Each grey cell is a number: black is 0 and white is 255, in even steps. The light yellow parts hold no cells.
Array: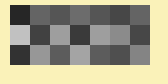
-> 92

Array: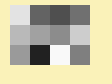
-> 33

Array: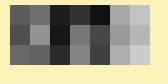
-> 64

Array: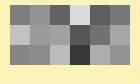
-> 55

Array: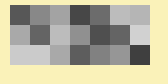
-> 129

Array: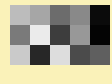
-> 221

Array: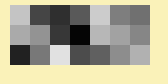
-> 96

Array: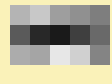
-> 231

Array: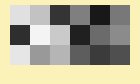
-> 93
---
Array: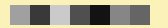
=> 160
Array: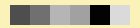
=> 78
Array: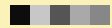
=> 13
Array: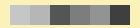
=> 198
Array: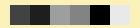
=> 66
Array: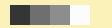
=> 53
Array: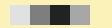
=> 225
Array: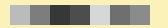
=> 187
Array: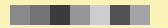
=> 137
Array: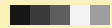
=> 23
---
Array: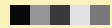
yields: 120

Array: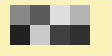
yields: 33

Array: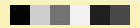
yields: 31

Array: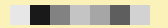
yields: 166

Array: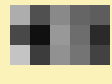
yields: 93

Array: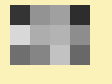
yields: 216

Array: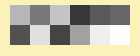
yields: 89

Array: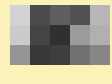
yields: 183

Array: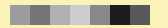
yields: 136

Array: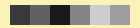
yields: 205
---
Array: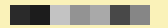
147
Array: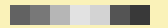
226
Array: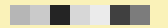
215
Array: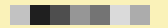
150
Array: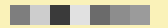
225
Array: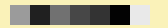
71
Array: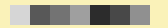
159
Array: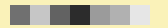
44
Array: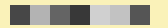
56
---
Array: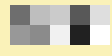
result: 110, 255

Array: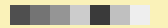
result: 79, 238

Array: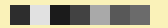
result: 45, 107

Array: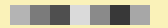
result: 180, 167

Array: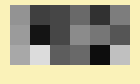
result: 147, 192

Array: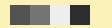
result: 82, 45

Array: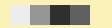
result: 237, 96

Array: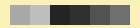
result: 168, 111
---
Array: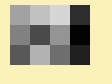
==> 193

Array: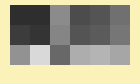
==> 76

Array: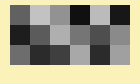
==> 16

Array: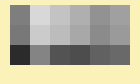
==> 175

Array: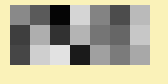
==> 131

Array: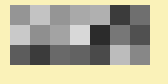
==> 176

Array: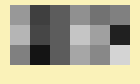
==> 144

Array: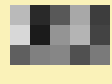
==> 88

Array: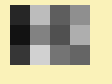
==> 188

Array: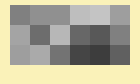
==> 190
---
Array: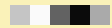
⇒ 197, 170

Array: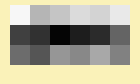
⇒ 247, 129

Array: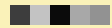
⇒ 61, 146

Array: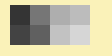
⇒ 52, 214

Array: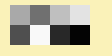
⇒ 169, 4

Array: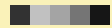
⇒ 50, 22

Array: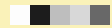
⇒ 253, 104
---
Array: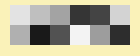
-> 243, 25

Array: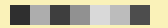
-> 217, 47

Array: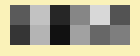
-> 216, 17

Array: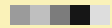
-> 221, 22

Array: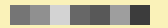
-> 211, 60

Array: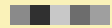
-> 200, 48
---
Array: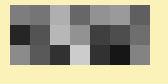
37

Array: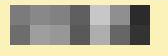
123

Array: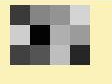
206

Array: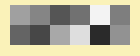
160

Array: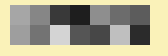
166

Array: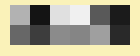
178

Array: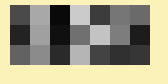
35
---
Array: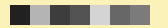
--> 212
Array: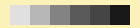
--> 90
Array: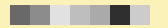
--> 170
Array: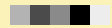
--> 138
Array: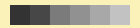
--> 145
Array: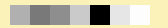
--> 0
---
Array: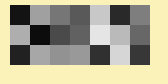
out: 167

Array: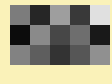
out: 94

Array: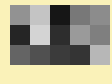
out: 80

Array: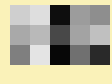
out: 228

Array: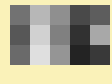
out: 223

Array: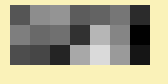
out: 70

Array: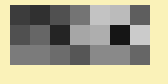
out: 123

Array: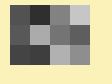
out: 62

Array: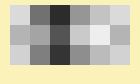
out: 127
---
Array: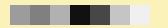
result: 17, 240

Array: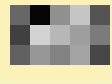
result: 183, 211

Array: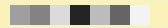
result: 36, 243

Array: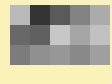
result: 199, 199

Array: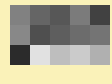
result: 94, 225

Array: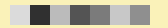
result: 84, 219

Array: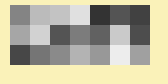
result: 124, 237

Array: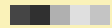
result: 176, 223
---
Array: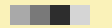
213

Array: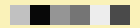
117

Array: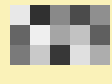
75

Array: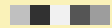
85

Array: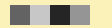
149

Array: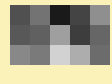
68
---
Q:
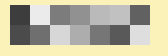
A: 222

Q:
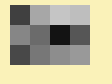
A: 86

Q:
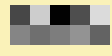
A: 99

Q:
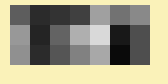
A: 78

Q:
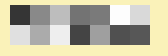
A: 87

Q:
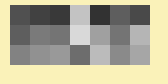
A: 181

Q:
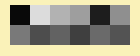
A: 83
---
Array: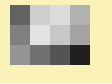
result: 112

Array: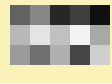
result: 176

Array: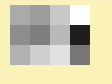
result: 207

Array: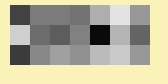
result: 187

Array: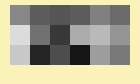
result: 21

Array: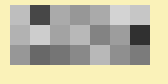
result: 184
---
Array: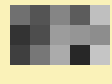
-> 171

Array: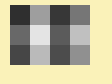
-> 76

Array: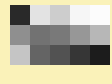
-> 82

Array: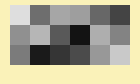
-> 53

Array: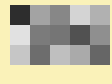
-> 191

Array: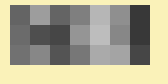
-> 84

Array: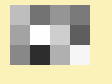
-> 176

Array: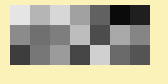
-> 155
